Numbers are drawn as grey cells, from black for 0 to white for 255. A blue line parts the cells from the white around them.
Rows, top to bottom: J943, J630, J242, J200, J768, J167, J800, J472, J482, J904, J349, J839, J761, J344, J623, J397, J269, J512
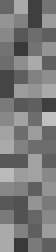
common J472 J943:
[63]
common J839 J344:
[95]
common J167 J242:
[95]
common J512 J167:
[95]
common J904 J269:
[156]

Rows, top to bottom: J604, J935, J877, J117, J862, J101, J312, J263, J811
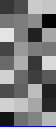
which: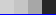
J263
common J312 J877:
[32]
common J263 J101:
[209]

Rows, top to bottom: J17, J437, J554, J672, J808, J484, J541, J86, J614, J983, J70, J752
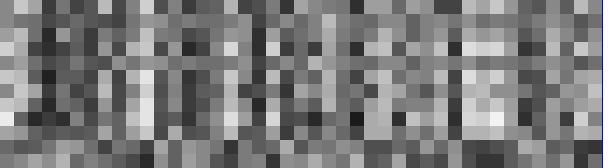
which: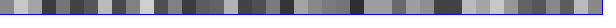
J17
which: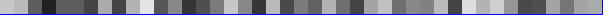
J484
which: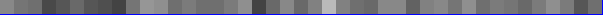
J437
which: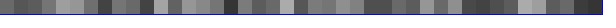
J70
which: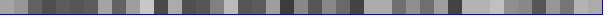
J983
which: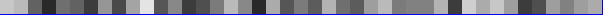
J86

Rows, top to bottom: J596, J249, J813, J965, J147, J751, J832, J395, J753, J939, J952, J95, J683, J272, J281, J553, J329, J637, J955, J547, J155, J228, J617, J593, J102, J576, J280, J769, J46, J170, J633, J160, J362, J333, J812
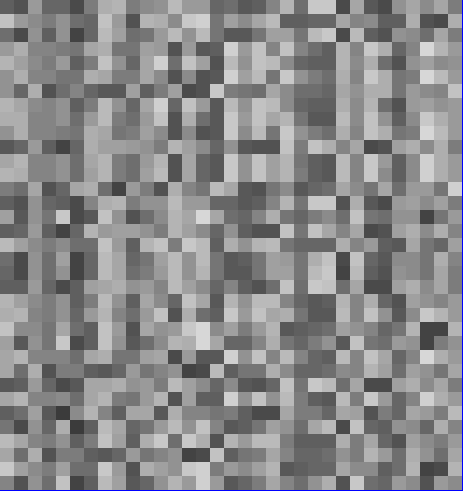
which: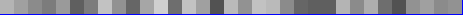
J147
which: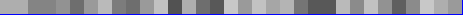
J753
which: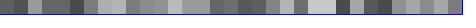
J596

